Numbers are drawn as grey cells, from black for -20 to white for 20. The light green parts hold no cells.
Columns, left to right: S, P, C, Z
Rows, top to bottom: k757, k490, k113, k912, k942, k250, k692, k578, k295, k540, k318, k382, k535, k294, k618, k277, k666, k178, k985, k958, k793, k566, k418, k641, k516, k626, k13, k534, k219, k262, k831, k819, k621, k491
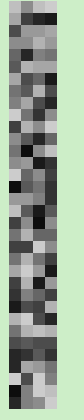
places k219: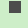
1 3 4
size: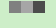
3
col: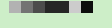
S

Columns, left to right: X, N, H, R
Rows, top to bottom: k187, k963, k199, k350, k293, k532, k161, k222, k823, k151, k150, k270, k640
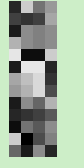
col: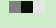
H
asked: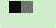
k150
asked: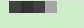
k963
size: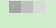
3
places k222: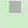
2

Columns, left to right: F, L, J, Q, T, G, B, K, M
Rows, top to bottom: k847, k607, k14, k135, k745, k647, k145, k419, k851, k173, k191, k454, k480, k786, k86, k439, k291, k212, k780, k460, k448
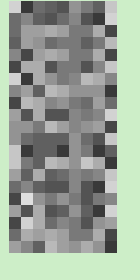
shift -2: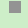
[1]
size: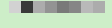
8
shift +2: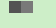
[-5  1]
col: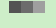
T
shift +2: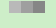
[11  7  3]
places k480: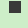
2 5 8

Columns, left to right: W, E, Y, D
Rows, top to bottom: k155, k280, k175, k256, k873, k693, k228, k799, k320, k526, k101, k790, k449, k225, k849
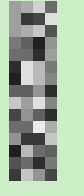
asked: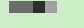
k873
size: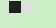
2
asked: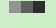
k526
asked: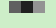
k256
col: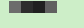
W
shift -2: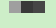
[  3 -13 -11]
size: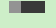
3

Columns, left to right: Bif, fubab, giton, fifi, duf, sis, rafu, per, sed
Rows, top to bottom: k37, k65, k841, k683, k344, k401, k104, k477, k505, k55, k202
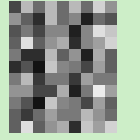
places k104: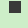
3 6
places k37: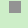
9
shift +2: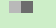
[11 -1]

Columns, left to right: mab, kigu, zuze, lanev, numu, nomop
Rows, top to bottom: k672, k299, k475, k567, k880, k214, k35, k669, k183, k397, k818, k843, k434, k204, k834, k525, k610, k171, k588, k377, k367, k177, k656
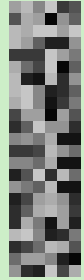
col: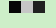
lanev
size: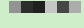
6
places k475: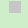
3 4 6
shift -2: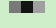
[ -3 -19   3]
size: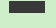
3
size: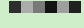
6
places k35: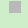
1 4

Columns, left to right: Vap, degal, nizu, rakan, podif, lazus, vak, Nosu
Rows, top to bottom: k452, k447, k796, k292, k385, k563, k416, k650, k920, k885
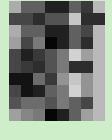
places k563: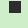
3 6 7
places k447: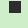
3 7 8
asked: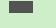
k447
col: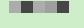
Vap
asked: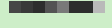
k563
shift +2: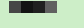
[ -7 -15 -13  -3]
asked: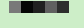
k292

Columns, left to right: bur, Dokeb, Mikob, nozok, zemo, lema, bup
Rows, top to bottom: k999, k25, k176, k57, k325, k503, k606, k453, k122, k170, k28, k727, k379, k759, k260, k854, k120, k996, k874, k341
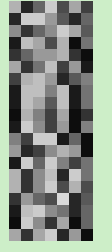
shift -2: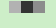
[  6 -14   0]
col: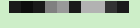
bur
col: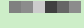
Mikob
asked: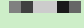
k727
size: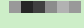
6

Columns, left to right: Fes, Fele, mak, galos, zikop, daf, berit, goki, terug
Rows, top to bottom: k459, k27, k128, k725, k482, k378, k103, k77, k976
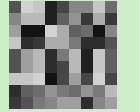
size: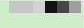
6
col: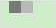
daf
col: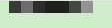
berit
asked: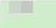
k459
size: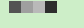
4
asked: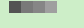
k976

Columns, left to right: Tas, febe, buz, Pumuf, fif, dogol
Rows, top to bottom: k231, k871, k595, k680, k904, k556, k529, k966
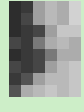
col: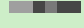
buz
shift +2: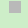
[11]
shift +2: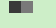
[-9  1]
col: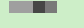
buz

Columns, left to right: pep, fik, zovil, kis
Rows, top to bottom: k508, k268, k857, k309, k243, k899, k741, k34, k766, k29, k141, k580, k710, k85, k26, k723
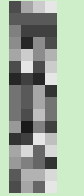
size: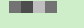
4
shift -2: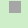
[4]
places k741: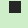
1 3
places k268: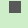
1 2 3 4
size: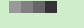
4
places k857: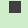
2 3 4

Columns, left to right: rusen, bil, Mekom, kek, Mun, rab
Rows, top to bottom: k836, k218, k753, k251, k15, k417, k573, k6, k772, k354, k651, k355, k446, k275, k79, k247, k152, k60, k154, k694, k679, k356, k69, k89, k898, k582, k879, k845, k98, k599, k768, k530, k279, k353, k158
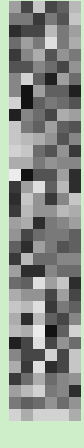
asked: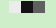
k845
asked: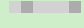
k158
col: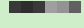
rusen
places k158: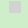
1 3 4 5

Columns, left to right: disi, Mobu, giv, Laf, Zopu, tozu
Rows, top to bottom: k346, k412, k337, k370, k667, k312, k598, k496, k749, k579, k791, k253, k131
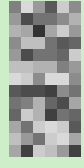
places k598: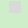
1 4 5
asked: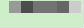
k667
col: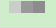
tozu
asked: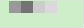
k253
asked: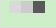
k791
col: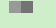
giv

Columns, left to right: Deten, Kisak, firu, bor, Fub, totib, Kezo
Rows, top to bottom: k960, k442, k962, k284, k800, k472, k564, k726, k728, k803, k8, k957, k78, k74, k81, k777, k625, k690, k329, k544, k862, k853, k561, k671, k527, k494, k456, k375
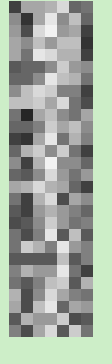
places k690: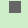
7
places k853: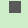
1 2 3 4 6

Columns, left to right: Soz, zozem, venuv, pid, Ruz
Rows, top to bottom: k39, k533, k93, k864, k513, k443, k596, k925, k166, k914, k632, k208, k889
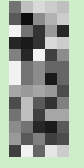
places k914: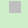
2
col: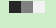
Soz
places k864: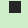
1
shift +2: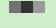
[  0 -10   6]
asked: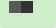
k166

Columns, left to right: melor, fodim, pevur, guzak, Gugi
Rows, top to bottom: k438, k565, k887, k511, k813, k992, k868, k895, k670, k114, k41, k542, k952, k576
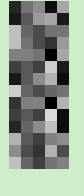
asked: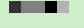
k670
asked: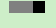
k670
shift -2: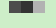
[-10 -14   6]
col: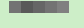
fodim

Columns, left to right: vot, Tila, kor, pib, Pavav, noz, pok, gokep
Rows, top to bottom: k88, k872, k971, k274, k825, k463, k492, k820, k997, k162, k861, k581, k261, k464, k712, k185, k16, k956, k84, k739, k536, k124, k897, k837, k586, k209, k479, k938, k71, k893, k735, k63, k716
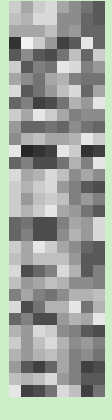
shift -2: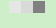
[14 12 -2]
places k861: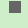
2 3 5 8
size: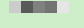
5

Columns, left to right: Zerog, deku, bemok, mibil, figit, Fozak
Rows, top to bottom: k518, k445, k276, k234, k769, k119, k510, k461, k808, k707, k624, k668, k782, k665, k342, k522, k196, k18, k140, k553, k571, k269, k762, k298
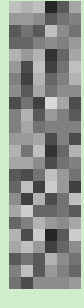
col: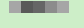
Zerog
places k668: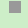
1 2
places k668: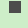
4 6
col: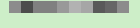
Zerog
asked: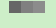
k234
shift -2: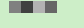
[ -2 -12   6  -6]
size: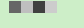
4

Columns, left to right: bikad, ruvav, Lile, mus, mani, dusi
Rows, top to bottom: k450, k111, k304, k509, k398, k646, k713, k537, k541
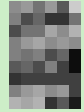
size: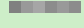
6
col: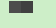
Lile
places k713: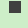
2 3 4 5 6
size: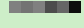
6
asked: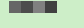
k646
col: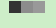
mani

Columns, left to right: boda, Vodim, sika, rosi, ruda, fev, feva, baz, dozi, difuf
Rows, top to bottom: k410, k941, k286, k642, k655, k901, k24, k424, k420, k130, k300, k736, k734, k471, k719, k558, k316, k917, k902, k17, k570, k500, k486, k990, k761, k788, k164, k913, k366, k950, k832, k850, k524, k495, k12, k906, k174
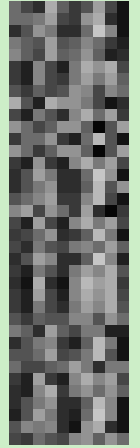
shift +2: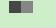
[-7  3]
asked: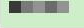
k524
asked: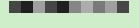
k902

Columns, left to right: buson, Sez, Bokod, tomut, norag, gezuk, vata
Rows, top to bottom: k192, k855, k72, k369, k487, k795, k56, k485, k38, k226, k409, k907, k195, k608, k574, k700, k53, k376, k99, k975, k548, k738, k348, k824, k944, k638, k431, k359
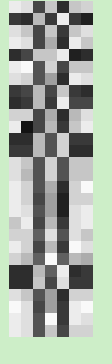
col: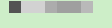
tomut
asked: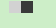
k907
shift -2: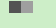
[-9  3]
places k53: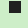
5
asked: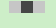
k72

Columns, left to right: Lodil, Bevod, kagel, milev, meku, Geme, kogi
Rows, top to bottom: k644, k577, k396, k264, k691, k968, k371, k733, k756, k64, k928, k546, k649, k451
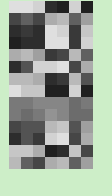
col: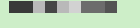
Geme
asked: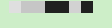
k733
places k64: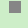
5
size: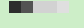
5

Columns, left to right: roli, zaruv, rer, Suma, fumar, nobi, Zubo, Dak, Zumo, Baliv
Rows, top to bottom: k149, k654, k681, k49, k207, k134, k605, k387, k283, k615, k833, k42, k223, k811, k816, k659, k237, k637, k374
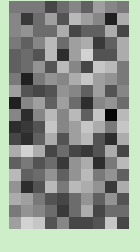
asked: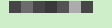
k223
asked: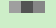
k387
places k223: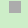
1 3 9
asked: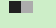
k654
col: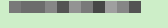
rer
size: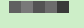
5
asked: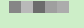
k49

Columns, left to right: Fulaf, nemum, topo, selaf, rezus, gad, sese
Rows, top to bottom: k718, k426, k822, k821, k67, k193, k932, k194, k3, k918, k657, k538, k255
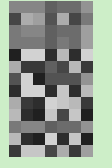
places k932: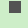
1 4 5 6
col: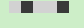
nemum
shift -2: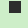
[-15]
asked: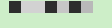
k194
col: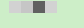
selaf
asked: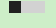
k67

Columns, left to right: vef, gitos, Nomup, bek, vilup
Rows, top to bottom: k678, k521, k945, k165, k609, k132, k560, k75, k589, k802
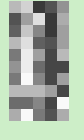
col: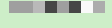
vilup
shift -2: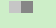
[ 9 -1]
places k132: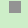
1
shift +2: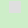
[17]
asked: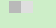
k165
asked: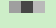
k609

